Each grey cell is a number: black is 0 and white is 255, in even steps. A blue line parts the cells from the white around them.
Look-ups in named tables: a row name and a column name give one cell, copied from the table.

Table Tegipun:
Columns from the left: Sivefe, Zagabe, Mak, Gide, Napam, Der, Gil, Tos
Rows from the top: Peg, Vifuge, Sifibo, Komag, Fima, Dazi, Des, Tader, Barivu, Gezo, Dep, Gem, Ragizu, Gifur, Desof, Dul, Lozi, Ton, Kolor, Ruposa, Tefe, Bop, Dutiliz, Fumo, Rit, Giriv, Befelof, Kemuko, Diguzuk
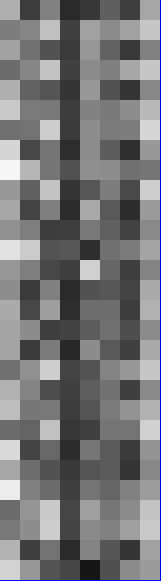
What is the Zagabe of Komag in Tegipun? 134
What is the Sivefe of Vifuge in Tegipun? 125
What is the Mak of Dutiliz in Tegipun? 103
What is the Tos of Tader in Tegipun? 153
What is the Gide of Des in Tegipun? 59
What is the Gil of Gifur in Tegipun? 62
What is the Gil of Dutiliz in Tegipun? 59
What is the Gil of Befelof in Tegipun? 159
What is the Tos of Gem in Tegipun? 137
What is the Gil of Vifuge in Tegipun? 161
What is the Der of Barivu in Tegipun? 141

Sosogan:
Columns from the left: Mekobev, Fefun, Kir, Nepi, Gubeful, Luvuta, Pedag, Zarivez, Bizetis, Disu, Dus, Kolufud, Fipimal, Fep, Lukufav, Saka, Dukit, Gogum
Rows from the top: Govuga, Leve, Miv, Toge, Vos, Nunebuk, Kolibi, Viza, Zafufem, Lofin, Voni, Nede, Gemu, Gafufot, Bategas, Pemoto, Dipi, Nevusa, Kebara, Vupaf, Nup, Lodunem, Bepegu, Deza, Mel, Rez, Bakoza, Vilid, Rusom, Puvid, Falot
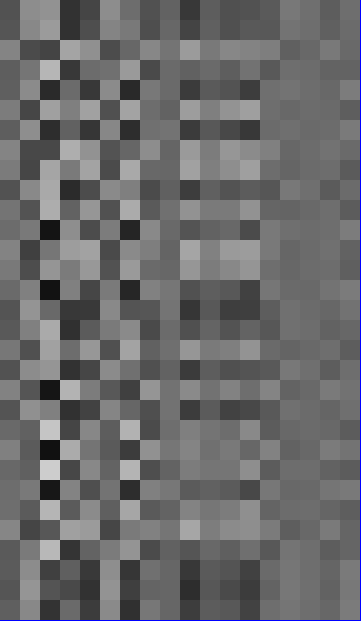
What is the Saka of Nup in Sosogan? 107
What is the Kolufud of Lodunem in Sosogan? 109
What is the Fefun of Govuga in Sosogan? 141
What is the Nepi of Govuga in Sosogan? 50
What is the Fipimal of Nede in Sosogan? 75
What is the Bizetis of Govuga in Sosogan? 98
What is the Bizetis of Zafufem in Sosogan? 103
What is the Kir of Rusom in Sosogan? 64
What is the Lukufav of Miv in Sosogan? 96
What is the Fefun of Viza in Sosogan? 72

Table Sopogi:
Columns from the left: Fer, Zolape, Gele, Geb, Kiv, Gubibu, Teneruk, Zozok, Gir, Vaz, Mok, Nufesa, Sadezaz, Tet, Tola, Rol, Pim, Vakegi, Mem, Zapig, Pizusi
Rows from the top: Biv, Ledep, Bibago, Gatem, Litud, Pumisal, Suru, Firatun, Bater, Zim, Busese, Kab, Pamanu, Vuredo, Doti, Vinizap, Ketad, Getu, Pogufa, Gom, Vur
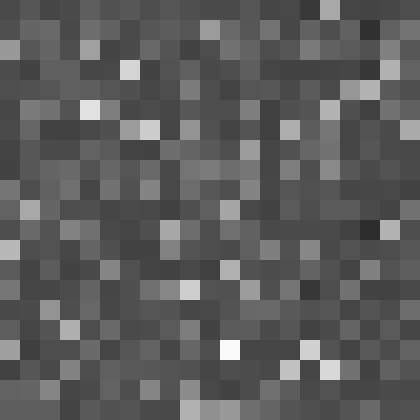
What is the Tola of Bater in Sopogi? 126
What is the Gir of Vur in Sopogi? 73
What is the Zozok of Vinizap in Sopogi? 85
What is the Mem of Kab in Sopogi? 45
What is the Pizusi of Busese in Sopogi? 114
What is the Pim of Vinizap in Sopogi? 86
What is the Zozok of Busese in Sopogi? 72
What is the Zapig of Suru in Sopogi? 75
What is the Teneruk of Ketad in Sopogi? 74
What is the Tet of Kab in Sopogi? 73
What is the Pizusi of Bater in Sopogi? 75
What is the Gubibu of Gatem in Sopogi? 72
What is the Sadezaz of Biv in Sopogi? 86
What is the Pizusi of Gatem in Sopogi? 99
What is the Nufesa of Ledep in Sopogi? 105
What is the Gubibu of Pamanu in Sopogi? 80
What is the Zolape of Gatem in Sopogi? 67
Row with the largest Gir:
Kab

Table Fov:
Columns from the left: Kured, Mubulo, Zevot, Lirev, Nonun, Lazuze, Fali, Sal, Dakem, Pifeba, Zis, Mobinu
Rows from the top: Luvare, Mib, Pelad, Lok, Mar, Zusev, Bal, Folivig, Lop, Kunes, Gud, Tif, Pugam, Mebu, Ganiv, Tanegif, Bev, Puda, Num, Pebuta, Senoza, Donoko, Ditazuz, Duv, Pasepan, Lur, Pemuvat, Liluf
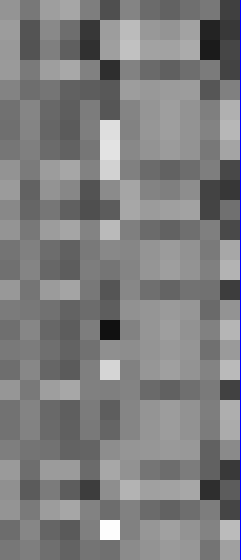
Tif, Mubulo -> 120
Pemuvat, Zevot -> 101
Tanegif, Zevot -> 113
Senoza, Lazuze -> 94
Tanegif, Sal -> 149
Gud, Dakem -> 159
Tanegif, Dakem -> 154
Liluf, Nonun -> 116
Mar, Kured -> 131
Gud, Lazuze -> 92
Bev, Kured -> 111
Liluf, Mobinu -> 160
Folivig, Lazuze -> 227
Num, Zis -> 131
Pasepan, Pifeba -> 167
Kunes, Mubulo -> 98
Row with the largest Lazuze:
Pemuvat

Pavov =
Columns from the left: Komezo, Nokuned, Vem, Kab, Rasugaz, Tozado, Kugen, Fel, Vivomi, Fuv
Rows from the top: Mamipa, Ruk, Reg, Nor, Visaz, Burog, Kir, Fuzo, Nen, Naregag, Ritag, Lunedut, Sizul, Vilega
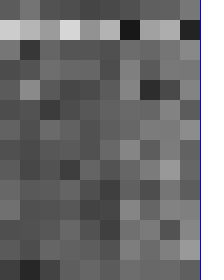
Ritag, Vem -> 82
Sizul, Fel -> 107
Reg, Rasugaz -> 85
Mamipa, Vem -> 82
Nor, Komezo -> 76
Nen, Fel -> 123
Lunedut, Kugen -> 112
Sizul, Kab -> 97
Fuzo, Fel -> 93
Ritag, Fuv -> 127
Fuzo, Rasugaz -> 81
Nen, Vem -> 82
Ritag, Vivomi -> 130
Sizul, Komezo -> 90
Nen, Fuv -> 102
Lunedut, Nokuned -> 81
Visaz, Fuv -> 131
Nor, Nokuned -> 83
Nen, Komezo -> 91

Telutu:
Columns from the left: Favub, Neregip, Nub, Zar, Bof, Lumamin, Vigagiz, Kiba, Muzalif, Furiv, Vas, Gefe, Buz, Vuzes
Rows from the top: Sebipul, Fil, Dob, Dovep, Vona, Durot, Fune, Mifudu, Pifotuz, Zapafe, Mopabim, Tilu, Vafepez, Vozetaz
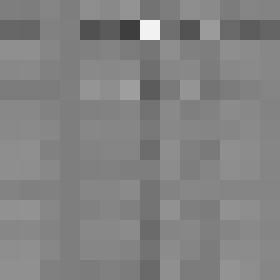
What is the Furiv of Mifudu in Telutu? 128
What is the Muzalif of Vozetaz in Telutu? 143
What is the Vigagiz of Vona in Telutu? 158
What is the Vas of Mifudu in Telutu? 122
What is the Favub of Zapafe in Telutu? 131
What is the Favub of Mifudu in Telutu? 141
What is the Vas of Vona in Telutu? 116
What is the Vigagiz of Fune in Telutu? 134
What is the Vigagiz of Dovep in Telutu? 138
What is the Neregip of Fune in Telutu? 138
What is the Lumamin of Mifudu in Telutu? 132
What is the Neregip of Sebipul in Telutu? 125
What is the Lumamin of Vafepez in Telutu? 134
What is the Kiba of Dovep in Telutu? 111
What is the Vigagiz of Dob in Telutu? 123
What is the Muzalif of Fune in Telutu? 136
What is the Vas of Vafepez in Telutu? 124
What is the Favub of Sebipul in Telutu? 126
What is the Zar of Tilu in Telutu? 126
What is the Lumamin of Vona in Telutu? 141
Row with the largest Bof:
Vona

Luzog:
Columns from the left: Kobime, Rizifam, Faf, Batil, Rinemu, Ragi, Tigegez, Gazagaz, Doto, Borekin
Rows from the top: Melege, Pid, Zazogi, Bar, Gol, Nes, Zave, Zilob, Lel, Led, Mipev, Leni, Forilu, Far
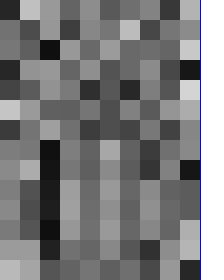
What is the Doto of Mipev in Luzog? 104
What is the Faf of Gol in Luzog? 146
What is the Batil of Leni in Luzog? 151
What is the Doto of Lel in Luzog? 129
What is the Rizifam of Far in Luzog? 165
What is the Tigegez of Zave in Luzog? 68
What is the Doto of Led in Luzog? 98
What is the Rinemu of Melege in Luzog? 141
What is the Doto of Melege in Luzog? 56
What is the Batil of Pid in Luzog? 62
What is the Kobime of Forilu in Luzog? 155
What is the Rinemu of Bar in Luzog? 143
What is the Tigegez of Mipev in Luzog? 97

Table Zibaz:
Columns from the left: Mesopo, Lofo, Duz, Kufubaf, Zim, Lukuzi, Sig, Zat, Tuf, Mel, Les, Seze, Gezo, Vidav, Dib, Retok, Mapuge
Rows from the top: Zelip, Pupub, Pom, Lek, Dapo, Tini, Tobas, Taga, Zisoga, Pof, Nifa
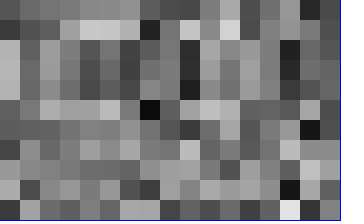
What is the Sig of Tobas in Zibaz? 145
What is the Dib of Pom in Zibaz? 33
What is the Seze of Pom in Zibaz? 135
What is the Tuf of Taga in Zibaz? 116
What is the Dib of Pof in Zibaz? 22
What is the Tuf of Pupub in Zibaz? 116
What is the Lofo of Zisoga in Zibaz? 135
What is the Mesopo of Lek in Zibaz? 182
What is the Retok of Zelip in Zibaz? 39
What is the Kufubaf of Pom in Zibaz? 125
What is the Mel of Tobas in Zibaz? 59
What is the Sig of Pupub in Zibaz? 177
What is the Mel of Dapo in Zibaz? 31
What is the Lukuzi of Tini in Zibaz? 186

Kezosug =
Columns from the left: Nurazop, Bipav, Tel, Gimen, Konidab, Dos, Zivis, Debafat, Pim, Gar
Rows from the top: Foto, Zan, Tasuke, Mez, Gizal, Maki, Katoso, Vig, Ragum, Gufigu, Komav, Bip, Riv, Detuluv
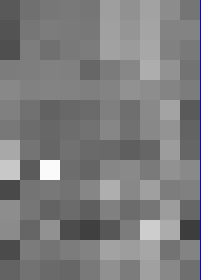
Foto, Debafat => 162
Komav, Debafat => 118
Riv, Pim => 115
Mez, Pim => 146
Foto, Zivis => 145
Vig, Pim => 156
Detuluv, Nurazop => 99
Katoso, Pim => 147
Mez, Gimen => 128
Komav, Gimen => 107
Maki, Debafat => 137
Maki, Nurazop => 128
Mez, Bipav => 126
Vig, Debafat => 102
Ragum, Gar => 137
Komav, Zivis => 108
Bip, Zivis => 124
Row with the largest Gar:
Ragum

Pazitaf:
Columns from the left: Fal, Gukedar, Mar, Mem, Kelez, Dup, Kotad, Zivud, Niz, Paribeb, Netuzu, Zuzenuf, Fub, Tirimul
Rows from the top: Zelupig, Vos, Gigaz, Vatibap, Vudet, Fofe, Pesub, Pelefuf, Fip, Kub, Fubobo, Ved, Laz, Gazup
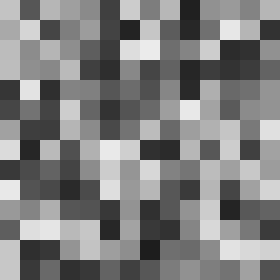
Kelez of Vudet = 128
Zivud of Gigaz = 235
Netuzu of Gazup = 126
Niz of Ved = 50
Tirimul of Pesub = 224
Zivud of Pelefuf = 48
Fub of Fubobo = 88
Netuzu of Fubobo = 204

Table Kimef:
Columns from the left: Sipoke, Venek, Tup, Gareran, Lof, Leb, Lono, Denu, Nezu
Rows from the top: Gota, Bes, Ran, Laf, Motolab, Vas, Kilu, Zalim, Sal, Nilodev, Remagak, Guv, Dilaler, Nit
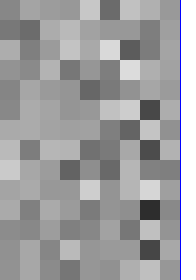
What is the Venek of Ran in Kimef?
127
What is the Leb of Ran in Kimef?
217
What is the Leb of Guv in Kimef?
162
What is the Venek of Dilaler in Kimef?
167
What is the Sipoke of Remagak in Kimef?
170
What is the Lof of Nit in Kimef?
150
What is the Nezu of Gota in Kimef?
153
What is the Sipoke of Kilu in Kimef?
170
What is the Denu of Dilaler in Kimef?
70
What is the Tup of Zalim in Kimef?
182
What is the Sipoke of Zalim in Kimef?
186
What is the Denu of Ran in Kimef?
124
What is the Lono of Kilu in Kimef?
100

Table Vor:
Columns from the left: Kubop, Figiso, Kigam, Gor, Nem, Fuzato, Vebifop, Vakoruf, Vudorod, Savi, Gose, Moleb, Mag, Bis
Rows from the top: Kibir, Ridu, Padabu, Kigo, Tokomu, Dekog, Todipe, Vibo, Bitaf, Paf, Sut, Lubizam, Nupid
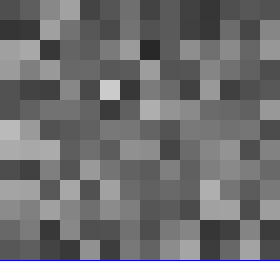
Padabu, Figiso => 168
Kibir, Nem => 68
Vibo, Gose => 134
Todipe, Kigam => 82
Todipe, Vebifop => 118
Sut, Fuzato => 139

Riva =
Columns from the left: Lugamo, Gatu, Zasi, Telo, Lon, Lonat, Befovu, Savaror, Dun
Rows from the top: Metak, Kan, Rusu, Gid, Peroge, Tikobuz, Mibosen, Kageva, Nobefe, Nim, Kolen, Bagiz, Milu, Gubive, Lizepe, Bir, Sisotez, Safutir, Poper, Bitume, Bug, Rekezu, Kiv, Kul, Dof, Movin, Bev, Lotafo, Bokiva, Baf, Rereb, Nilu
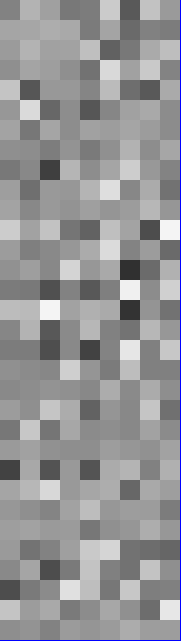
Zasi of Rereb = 169
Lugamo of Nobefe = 120
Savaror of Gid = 201
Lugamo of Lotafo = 154
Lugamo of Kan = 165
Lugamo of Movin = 151

